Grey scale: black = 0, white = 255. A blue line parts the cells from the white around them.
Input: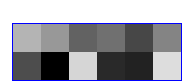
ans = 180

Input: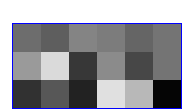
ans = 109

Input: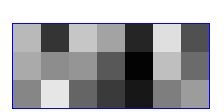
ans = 185

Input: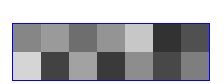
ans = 134

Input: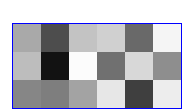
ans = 169

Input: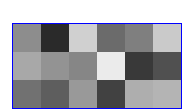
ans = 141

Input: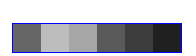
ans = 102

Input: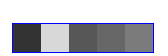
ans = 51
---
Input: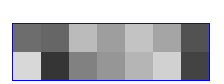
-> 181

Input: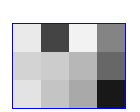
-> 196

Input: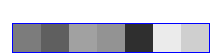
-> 47

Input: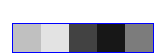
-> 66

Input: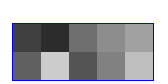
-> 84

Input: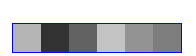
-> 195

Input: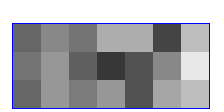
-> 82

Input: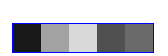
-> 217

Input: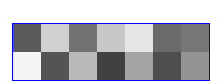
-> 164
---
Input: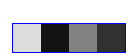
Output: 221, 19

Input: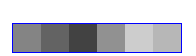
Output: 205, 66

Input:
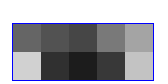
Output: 209, 28

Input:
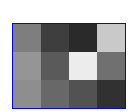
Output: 236, 42

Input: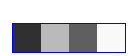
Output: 249, 48

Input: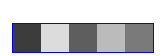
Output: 220, 60

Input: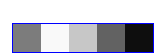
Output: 249, 14
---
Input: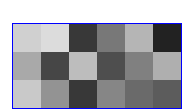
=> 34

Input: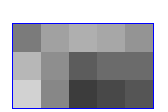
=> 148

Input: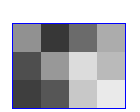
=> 172

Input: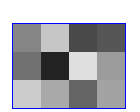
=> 86

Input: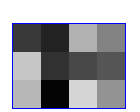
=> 131

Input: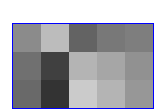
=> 126

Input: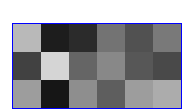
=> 121

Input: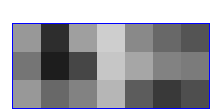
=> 84
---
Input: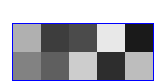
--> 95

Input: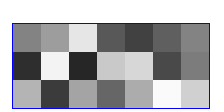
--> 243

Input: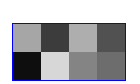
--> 215

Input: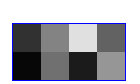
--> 112

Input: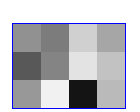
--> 132

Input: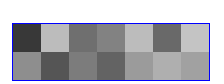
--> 85

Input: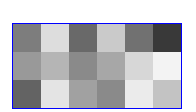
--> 181

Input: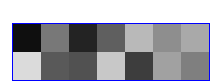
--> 89
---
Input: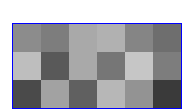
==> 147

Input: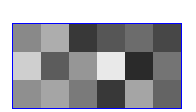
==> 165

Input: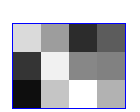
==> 255

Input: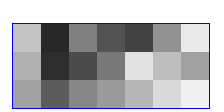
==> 218

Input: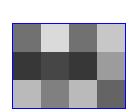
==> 186

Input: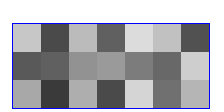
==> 112

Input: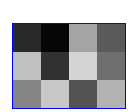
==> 82

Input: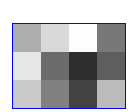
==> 66
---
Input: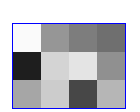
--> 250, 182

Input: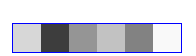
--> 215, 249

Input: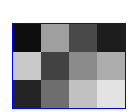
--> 14, 227

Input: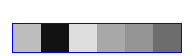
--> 189, 109

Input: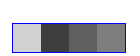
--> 209, 126

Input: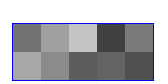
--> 115, 80

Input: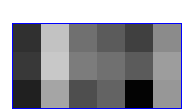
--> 48, 151
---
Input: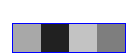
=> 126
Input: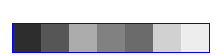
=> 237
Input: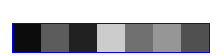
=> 80
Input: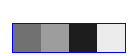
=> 236
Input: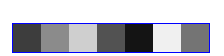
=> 116
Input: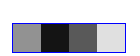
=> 224
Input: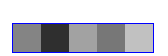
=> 193
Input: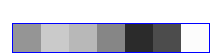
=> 252
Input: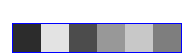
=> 126
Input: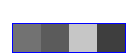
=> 62
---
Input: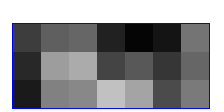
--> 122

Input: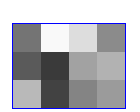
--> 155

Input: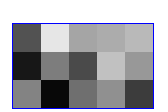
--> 60

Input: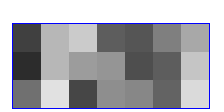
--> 218

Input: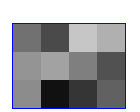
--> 97

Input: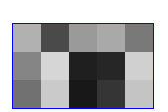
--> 196

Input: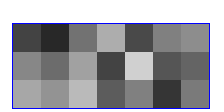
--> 122
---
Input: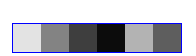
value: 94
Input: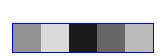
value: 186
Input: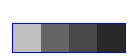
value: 41
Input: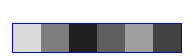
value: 66
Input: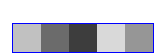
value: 150
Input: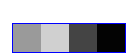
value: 3
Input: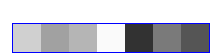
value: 85
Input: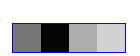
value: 210
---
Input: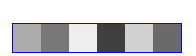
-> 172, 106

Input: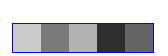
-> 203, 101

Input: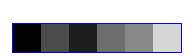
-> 2, 214

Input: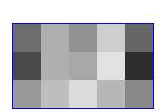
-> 108, 137

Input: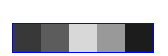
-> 56, 28

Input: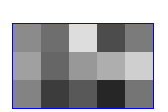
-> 139, 117

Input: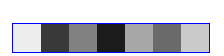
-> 237, 202

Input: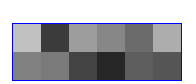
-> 193, 86

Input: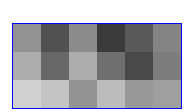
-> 146, 159

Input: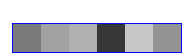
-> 122, 147
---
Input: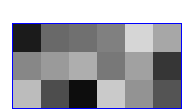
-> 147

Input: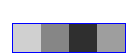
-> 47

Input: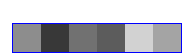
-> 210

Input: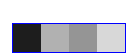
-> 149

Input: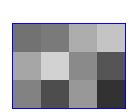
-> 152

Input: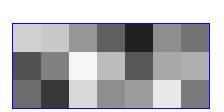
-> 232
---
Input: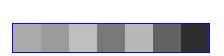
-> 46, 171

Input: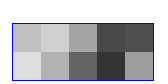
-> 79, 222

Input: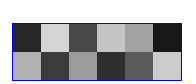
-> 23, 177

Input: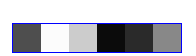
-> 136, 78

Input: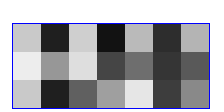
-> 180, 201

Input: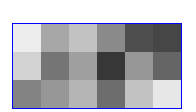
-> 70, 131
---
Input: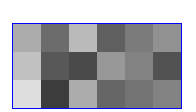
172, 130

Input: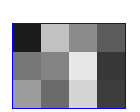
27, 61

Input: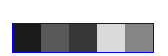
26, 133

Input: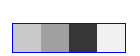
202, 241

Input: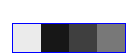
235, 120

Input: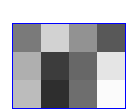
122, 251
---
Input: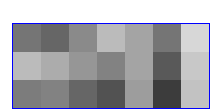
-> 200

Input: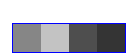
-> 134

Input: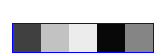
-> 194

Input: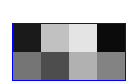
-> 193

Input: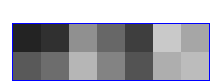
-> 188

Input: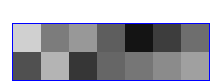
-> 180
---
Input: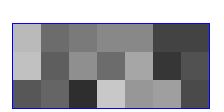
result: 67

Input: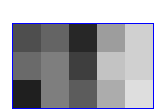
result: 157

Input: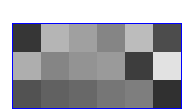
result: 188

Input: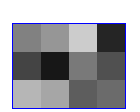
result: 204

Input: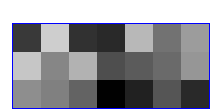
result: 114

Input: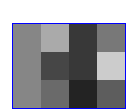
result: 56
